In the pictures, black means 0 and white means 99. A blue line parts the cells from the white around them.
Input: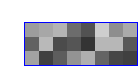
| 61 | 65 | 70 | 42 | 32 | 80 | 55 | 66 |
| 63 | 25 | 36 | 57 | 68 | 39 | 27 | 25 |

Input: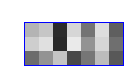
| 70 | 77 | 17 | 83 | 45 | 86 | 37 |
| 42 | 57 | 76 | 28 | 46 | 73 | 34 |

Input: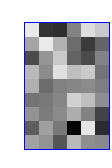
| 91 | 20 | 18 | 51 | 86 | 78 |
| 29 | 58 | 78 | 39 | 29 | 51 |
| 68 | 42 | 50 | 52 | 54 | 49 |
| 57 | 48 | 54 | 67 | 51 | 26 |
| 63 | 57 | 33 | 72 | 55 | 53 |

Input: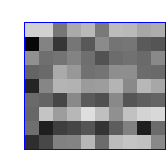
| 81 | 81 | 46 | 66 | 72 | 47 | 73 | 72 | 65 | 67 |
| 56 | 43 | 45 | 51 | 43 | 32 | 42 | 44 | 41 | 53 |
| 14 | 52 | 70 | 69 | 60 | 61 | 70 | 53 | 71 | 65 |
| 40 | 76 | 61 | 71 | 86 | 74 | 56 | 75 | 82 | 84 |
| 18 | 28 | 50 | 51 | 71 | 42 | 73 | 76 | 75 | 53 |

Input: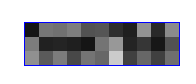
|  8 | 46 | 44 | 49 | 32 | 33 | 18 | 12 | 57 | 16 | 54 |
| 56 | 35 | 48 | 28 | 45 | 40 | 79 | 25 | 40 | 25 | 43 |

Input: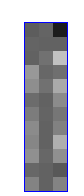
| 36 | 39 | 11 |
| 38 | 44 | 75 |
| 55 | 44 | 66 |
| 48 | 39 | 46 |
| 52 | 38 | 68 |
| 40 | 38 | 34 |
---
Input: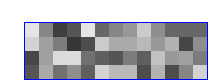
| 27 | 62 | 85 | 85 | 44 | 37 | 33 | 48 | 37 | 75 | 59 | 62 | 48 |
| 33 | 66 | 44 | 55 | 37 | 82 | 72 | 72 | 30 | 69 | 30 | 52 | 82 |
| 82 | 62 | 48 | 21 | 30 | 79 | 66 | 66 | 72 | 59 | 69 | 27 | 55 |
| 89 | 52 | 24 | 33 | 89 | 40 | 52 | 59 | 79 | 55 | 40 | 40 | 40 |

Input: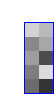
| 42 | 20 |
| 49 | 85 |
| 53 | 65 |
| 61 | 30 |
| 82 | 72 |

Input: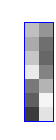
| 23 | 88 |
| 37 | 95 |
| 47 | 70 |
| 66 | 43 |
| 74 | 58 |
| 77 | 40 |
| 91 | 51 |

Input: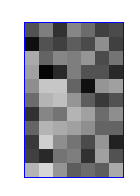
|  6 | 32 | 25 | 36 | 29 | 55 | 25 |
| 19 | 52 | 45 | 70 | 62 | 42 | 55 |
| 22 | 80 | 55 | 45 | 29 | 58 | 13 |
| 25 | 16 | 45 | 49 | 19 | 62 | 32 |
| 32 | 49 | 19 | 52 | 42 | 25 | 29 |
| 39 | 70 | 66 | 62 | 55 | 39 | 39 |
| 42 | 70 | 74 | 58 | 36 | 22 | 32 |
| 55 | 77 | 77 | 39 |  6 | 58 | 62 |
| 62 |  2 | 16 | 49 | 32 | 32 | 16 |
| 66 | 39 | 52 | 49 | 58 | 29 | 45 |
| 70 | 83 | 58 | 36 | 42 | 36 | 66 |

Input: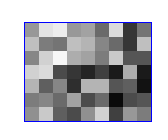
| 48 | 52 | 41 | 63 | 29 | 41 |  4 | 29 | 33 |
| 52 | 81 | 96 | 67 | 63 | 48 | 78 | 33 | 33 |
| 56 | 78 | 37 | 29 | 56 | 81 | 25 | 59 | 48 |
| 59 | 88 | 92 | 59 | 63 | 41 | 85 | 21 | 45 |
| 70 | 37 | 52 | 18 | 70 | 70 | 33 | 37 |  7 |
| 74 | 48 | 45 | 74 | 70 | 52 | 41 | 21 | 74 |
| 81 | 85 | 29 | 21 | 14 | 25 | 10 | 67 | 10 |

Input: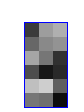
| 23 | 61 | 68 |
| 30 |  9 | 16 |
| 40 | 53 | 57 |
| 46 | 43 |  5 |
| 64 | 46 | 19 |
| 74 | 80 | 37 |
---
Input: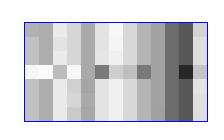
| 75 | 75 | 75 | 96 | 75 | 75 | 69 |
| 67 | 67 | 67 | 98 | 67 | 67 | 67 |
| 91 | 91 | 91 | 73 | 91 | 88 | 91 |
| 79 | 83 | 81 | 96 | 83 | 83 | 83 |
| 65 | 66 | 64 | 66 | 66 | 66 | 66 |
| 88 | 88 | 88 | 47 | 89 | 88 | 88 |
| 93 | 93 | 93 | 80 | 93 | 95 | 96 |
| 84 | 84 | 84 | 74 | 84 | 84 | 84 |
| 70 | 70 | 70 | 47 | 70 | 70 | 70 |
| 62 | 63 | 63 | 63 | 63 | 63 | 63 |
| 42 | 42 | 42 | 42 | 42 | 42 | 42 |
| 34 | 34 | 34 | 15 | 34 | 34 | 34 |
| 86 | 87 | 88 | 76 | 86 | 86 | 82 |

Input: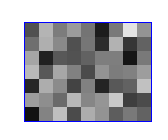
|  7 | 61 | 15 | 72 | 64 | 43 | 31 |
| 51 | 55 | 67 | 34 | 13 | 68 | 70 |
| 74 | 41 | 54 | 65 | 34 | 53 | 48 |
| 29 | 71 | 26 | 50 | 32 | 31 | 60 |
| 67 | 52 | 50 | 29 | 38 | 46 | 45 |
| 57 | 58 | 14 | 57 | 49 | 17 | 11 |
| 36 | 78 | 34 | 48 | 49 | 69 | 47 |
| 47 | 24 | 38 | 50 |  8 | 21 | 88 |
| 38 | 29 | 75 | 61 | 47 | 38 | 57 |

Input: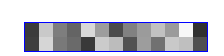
| 24 | 23 |
| 83 | 78 |
| 47 | 49 |
| 41 | 39 |
| 22 | 84 |
| 79 | 61 |
| 73 | 29 |
| 32 | 50 |
| 61 | 60 |
| 44 | 75 |
| 78 | 60 |
| 74 | 96 |
| 31 | 19 |

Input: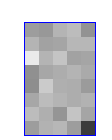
| 61 | 73 | 65 | 55 | 56 | 91 | 70 | 61 |
| 69 | 68 | 73 | 79 | 65 | 70 | 63 | 59 |
| 71 | 58 | 70 | 68 | 67 | 76 | 64 | 70 |
| 61 | 76 | 67 | 67 | 70 | 63 | 71 | 73 |
| 23 | 64 | 69 | 60 | 66 | 64 | 71 | 57 |

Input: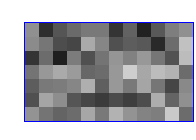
| 57 | 31 | 36 | 45 | 20 | 54 | 56 |
| 45 | 64 | 47 | 59 | 42 | 46 | 18 |
| 39 | 55 | 48 | 66 | 12 | 30 | 33 |
| 42 | 33 | 52 | 60 | 48 | 27 | 41 |
| 65 | 27 | 68 | 40 | 31 | 66 | 47 |
| 47 | 23 | 37 | 42 | 45 | 52 | 47 |
| 69 | 29 | 59 | 59 | 58 | 31 | 20 |
| 57 | 24 | 47 | 80 | 50 | 36 | 38 |
| 51 | 30 | 64 | 65 | 59 | 34 | 13 |
| 49 | 67 | 46 | 73 | 46 | 16 | 34 |
| 78 | 39 | 27 | 69 | 32 | 42 | 49 |
| 42 | 56 | 53 | 42 | 73 | 75 | 56 |

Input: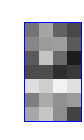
| 65 | 49 | 86 | 29 | 35 | 52 | 45 |
| 77 | 66 | 80 | 30 | 76 | 60 | 64 |
| 55 | 56 | 94 | 18 | 41 | 61 | 38 |
| 26 | 60 | 87 | 22 | 11 | 35 | 28 |

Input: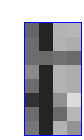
| 46 | 42 | 19 | 42 | 53 | 42 | 42 | 39 |
| 14 | 14 | 14 | 14 | 14 | 41 | 14 | 14 |
| 69 | 41 | 56 | 69 | 69 | 44 | 69 | 70 |
| 57 | 71 | 85 | 67 | 67 | 41 | 67 | 71 |
